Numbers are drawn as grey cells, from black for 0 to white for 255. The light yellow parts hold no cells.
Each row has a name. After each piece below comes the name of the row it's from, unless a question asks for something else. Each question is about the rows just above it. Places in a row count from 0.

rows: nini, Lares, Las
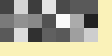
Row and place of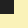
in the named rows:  Lares, 6
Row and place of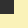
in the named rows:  Las, 2
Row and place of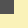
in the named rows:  Lares, 3
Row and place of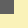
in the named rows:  Las, 3
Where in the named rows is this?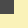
nini, 4
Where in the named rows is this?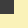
nini, 2
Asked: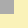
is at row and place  Lares, 5

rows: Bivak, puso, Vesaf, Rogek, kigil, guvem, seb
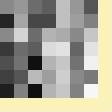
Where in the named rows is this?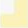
seb, 6
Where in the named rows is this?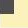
kigil, 0
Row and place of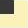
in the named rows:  Rogek, 0
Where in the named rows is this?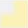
kigil, 6
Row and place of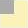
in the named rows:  Vesaf, 4
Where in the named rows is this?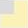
Rogek, 3
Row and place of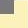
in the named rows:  guvem, 6

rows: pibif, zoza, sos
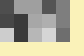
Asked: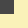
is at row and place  zoza, 0
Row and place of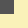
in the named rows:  pibif, 3
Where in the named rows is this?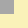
zoza, 2

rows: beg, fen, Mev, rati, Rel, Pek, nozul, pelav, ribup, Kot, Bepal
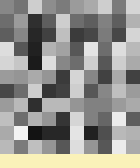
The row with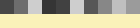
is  nozul
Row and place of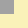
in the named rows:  rati, 4
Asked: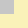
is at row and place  Rel, 1
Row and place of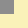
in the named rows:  beg, 3
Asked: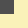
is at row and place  Kot, 7
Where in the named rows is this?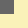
ribup, 7
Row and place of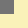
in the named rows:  beg, 1

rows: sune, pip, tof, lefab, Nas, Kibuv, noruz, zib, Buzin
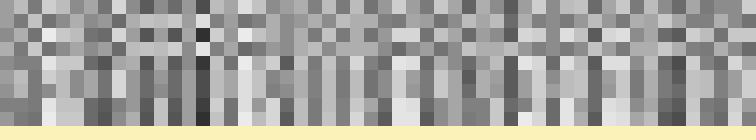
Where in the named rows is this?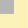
noruz, 1
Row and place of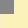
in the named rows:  Kibuv, 19
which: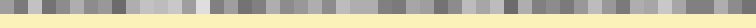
pip
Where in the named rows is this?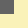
sune, 33
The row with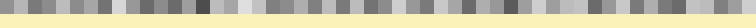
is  noruz
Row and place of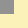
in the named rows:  noruz, 0

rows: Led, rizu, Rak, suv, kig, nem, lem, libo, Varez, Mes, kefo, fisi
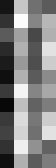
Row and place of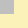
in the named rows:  libo, 1
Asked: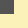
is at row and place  suv, 2
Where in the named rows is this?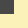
Rak, 2

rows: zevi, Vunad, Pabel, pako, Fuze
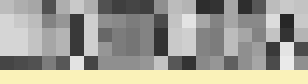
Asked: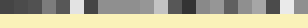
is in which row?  Fuze
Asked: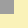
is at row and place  pako, 18
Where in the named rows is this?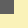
Fuze, 16

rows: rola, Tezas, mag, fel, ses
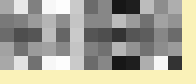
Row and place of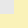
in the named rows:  rola, 1
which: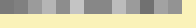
Tezas
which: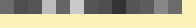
mag
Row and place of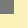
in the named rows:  Tezas, 0

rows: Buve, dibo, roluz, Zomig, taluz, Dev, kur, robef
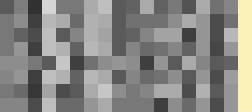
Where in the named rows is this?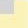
Buve, 3
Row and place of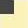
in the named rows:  Zomig, 15
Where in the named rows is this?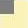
Buve, 1
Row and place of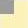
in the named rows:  Dev, 16
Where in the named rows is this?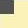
Buve, 13

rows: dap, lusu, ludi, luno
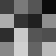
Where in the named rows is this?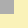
lusu, 0
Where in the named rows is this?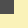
ludi, 3
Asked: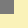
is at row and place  dap, 1
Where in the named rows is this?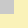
ludi, 1
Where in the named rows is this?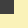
dap, 0
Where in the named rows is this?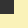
lusu, 1

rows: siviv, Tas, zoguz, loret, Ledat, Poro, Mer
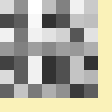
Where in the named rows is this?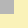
Poro, 6
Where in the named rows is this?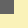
Mer, 0
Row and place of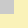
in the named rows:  siviv, 6
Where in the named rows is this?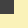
Ledat, 0
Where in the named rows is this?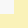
Tas, 2

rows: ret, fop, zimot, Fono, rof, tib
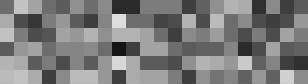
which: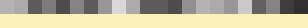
rof
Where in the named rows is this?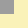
zimot, 15
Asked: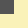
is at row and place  zimot, 3
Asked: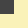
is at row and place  fop, 11
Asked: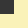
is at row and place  fop, 2
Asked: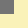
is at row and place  tib, 15

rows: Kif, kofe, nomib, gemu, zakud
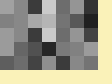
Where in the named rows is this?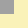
Kif, 0
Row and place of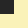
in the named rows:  gemu, 3
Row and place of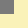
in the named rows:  gemu, 4

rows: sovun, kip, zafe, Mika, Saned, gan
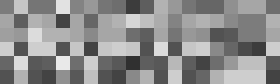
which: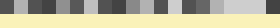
gan
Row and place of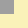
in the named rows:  zafe, 0
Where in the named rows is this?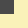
Mika, 17
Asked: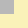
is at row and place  Saned, 12
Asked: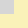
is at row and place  kip, 9
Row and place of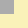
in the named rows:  kip, 11

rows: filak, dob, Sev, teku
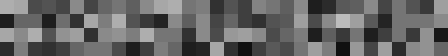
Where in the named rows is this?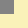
filak, 18
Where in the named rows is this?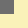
dob, 4
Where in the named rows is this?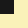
Sev, 31

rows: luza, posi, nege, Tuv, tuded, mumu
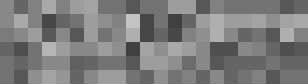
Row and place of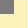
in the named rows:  nege, 0
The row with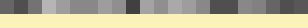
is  Tuv
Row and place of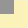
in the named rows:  mumu, 4
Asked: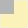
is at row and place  Tuv, 3
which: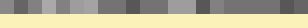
luza
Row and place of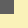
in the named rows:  tuded, 5
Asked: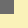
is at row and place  tuded, 13

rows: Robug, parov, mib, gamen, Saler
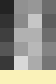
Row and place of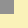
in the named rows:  Robug, 1
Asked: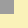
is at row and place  gamen, 1
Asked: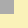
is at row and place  Saler, 2
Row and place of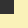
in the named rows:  parov, 0

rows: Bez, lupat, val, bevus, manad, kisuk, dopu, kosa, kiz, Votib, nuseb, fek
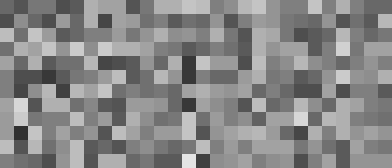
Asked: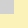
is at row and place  bevus, 24
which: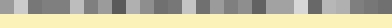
kiz
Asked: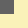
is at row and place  kiz, 18
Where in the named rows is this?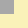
val, 19
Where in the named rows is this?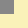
kosa, 6

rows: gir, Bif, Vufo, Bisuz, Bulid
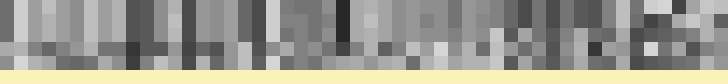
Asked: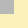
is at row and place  Vufo, 12
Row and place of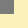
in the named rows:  gir, 20
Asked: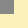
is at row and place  Bif, 34

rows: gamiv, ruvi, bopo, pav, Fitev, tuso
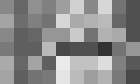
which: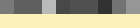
pav
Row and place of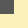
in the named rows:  Fitev, 9
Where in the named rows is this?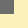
ruvi, 1

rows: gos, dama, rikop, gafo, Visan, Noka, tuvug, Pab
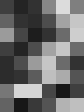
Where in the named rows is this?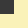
Pab, 2
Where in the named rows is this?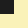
rikop, 2
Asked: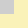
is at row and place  rikop, 5

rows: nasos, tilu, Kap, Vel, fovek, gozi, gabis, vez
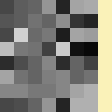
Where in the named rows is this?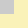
Vel, 4
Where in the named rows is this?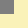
gozi, 3
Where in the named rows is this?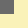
Kap, 2
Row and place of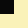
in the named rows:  Vel, 6
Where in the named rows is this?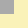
nasos, 6

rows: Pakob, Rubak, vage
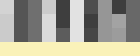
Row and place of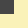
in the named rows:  vage, 6
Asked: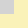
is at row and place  Pakob, 0

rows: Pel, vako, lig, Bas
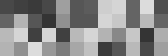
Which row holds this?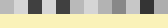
lig
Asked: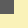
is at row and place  Pel, 6
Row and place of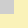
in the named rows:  Pel, 7
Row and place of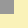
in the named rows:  Bas, 3
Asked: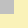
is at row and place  Bas, 6
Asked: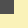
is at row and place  Pel, 11
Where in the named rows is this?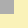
lig, 11

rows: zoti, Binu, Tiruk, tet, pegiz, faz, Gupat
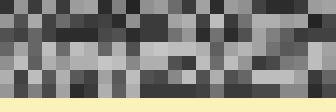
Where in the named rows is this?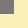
pegiz, 20
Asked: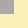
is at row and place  Binu, 2
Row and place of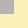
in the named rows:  tet, 17
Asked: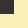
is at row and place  zoti, 0

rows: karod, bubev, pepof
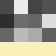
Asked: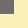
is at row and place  bubev, 1
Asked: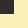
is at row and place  bubev, 0
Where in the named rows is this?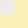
karod, 1
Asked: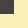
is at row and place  karod, 2

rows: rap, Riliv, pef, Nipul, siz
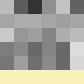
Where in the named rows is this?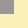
pef, 1
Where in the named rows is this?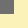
siz, 2
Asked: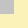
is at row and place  rap, 4
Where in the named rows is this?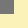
siz, 0

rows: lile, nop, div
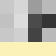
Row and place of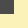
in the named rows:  nop, 2
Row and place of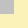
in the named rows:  nop, 0
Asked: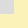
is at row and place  nop, 1
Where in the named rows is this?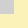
div, 1
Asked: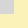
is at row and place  lile, 1
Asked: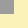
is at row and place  lile, 2

